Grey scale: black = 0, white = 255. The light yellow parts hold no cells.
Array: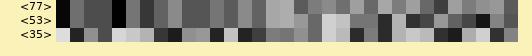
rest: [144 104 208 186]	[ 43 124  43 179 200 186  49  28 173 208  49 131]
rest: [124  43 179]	[200 186  49  28 173 208  49 131]
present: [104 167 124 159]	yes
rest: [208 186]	[ 43 124  43 179 200 186  49  28 173 208  49 131]

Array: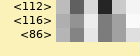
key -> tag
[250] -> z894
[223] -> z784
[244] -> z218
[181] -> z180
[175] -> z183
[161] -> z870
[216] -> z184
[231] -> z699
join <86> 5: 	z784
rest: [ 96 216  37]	[202 244]
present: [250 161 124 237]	no
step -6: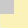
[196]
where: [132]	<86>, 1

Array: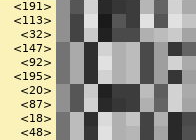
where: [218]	<18>, 3
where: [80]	<48>, 9
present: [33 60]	yes
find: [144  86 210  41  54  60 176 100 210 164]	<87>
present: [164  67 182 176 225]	no
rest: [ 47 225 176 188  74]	[158 210 170]
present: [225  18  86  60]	no

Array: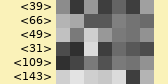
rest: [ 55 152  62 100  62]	[160]
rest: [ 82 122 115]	[146]
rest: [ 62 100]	[ 62 160]
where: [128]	<66>, 4
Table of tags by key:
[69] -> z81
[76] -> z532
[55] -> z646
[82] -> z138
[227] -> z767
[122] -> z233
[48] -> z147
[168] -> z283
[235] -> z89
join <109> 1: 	z81
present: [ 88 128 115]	yes
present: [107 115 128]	no

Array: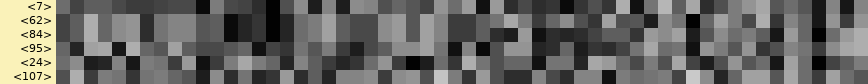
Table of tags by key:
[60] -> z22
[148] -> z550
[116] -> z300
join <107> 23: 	z22
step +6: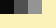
[ 16  86 154]

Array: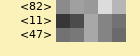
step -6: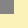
[126]
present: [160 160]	no
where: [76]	<11>, 1
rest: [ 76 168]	[132 114]
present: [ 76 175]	no
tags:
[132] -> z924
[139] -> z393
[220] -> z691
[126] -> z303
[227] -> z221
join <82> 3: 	z691

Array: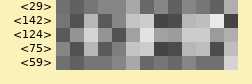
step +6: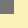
[124]
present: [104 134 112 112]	yes
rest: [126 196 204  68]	[ 76 183 190  76 190]
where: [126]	<75>, 4
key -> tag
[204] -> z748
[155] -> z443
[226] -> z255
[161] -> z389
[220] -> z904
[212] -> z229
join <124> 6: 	z255

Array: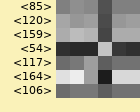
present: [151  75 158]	no
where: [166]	<120>, 0

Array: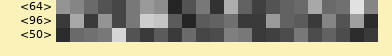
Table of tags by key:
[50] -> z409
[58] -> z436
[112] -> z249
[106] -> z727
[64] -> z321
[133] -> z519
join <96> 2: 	z436
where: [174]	<64>, 12
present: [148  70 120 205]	yes
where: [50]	<64>, 11
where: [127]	<50>, 12

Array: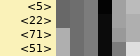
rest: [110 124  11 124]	[222]
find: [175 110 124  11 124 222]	<51>
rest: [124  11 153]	[175]
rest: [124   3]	[161 187]
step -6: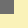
[104]
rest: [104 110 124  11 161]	[175]
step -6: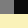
[118   5]

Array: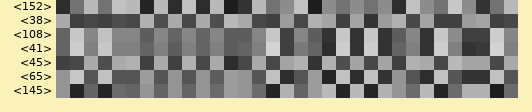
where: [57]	<41>, 30
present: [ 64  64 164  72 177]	no
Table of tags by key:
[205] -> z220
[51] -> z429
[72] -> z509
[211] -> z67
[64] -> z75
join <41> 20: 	z220
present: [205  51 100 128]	yes
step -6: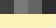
[ 58 115  94  39]
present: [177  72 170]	yes

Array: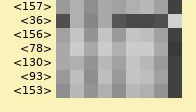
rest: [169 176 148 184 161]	[196 184 154  65]
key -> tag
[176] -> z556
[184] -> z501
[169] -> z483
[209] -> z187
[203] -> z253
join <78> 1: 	z253
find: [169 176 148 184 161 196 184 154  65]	<130>
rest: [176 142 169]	[161 176 184 161  65]

